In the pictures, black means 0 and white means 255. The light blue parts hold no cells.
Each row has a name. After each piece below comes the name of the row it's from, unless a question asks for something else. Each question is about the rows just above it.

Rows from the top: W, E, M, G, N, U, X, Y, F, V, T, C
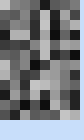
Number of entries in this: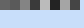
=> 8
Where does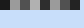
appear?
V
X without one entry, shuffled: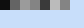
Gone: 144
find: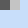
C
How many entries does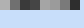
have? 8
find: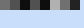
T

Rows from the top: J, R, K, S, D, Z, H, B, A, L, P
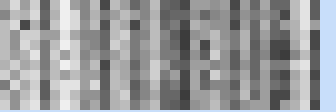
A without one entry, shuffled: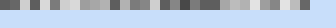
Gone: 112
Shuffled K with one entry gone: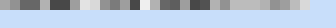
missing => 197
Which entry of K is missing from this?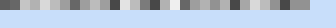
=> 82
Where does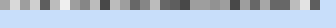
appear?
J

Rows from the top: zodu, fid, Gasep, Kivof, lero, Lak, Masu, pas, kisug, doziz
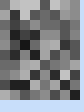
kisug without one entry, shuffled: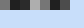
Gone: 164
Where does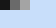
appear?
lero
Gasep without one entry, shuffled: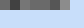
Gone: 97
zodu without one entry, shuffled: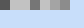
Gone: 185
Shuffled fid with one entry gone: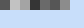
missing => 152
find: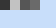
fid
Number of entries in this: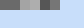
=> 6

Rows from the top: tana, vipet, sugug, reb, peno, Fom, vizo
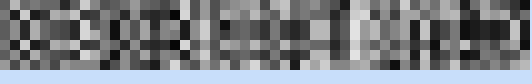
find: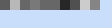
peno
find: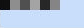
sugug

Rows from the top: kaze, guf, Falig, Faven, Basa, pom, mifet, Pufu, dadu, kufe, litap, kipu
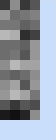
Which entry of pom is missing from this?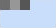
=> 118
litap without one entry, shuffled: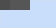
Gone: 56
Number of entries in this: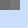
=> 2
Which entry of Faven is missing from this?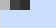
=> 174
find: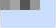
dadu
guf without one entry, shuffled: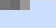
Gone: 129
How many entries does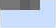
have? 4

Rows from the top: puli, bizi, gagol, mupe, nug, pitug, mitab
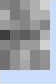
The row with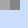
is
mitab
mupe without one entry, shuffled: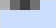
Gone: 94
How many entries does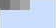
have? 3
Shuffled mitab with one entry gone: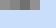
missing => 167

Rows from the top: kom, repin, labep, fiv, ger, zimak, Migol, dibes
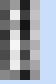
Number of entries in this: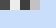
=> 4
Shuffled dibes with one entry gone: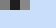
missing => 146
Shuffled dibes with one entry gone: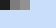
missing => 136
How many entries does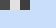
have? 3

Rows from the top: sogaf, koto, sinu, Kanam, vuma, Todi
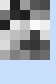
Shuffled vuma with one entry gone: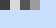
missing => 53
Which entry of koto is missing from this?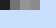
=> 42
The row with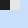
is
sinu
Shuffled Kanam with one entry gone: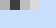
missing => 209
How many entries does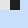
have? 2
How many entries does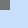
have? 1

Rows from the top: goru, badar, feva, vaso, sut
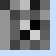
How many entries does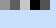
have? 5
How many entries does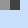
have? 2
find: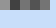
sut

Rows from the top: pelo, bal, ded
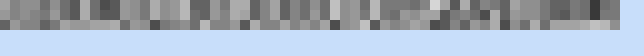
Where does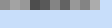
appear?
ded
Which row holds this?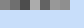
bal
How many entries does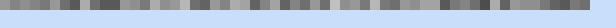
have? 59
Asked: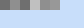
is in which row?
pelo

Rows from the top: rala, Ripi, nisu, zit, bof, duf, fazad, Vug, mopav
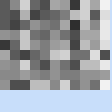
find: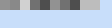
fazad
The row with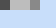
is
mopav
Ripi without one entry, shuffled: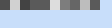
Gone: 177
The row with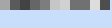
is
duf

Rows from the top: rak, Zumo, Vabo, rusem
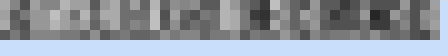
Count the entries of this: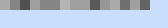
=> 15
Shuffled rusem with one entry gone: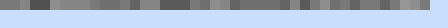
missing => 71

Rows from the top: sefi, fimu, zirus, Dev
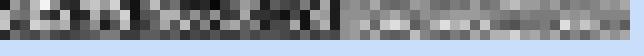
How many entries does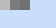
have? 3
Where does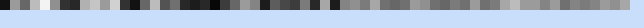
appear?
sefi

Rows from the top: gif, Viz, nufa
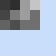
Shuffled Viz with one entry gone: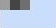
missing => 123
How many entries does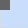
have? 1
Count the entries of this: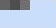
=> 3
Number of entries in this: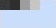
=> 4
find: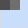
nufa
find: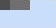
nufa
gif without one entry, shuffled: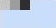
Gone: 57

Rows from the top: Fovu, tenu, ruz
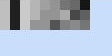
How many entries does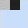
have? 2
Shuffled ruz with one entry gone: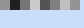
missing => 138

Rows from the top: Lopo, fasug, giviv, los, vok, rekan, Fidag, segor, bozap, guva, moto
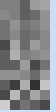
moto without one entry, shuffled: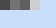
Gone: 84
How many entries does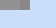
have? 3

